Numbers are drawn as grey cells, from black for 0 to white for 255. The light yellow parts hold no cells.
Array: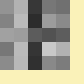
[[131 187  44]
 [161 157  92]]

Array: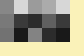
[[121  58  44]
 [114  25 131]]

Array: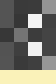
[[ 84  54 243]
 [ 55 116  60]]

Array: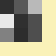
[[232  48  78]
 [129  45  78]]

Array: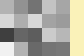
[[215 174 216]
 [ 63 102  93]]

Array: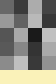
[[153  98 185]
 [ 85 169  26]]

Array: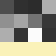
[[144 165 115]
 [174  52 251]]

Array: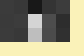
[[ 58  60 212]
 [ 59  56 190]]

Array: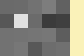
[[ 87 225 107]
 [114 115 117]]
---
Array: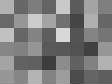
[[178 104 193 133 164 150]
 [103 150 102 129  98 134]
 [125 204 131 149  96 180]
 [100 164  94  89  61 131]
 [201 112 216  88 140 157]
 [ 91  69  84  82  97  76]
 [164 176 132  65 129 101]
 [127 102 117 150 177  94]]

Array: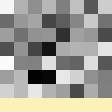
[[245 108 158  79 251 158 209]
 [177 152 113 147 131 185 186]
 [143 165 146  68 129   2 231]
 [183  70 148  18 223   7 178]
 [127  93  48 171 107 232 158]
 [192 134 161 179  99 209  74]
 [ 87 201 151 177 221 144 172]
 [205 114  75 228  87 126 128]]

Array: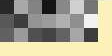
[[ 40  88  97]
 [168  61 154]
 [131 148  80]
 [ 21 155  67]
 [136 176  99]
 [208 143 167]
 [117 242  60]]

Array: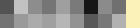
[[ 83 115]
 [194 154]
 [141 171]
 [117 160]
 [159 182]
 [122 147]
 [ 22  88]
 [139 120]
 [112 177]]

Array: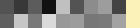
[[ 83  95]
 [ 56 198]
 [ 92 121]
 [ 17 218]
 [192 152]
 [ 83 156]
 [140 119]
 [157 122]
 [ 67 162]]

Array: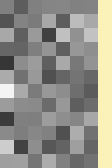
[[128  83 168 102  54 171 244 156  59 138 205 159]
 [ 93 131  95 100 141 113 170 140 128 126  66 160]
 [128 123 154 127 156 153 123 138 127 135 142 117]
 [133 168  65 148  95  80 152 107 157 129  87 172]
 [134  93 192  95 169 101 141 152 142  80  99 128]
 [129 188 145 151 120 116 110  94 134 173 159 103]
 [131 168 194 142 147 103  91 108 167 113 101 114]]

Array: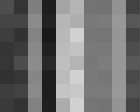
[[ 78  68  62  53  54  49  62  58]
 [ 52  69  50  59  76  54  67  51]
 [127 139 131 136 140 134 138 129]
 [ 30  34  25  32  41  30  30  31]
 [164 182 184 187 191 187 196 172]
 [180 174 209 194 180 209 199 209]
 [115 121 118 121 120 121 122 117]
 [114 123 117 121 124 118 122 115]
 [146 152 149 151 151 151 152 148]
 [ 66  87  69  78  88  73  82  68]]

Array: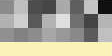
[[139 177 144]
 [191 207 130]
 [ 77  89 140]
 [ 70 179 167]
 [169 223 152]
 [ 95 112 137]
 [196  68  92]
 [ 16 180 192]]
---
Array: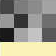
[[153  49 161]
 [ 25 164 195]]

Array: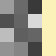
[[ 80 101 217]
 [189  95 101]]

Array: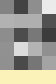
[[178 175 175]
 [141  76 120]]

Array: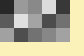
[[ 91 224 164]
 [161  78 114]]

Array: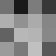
[[175 145 171]
 [ 98 183 180]]

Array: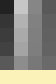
[[ 53 178 129]
 [ 60 170 127]]
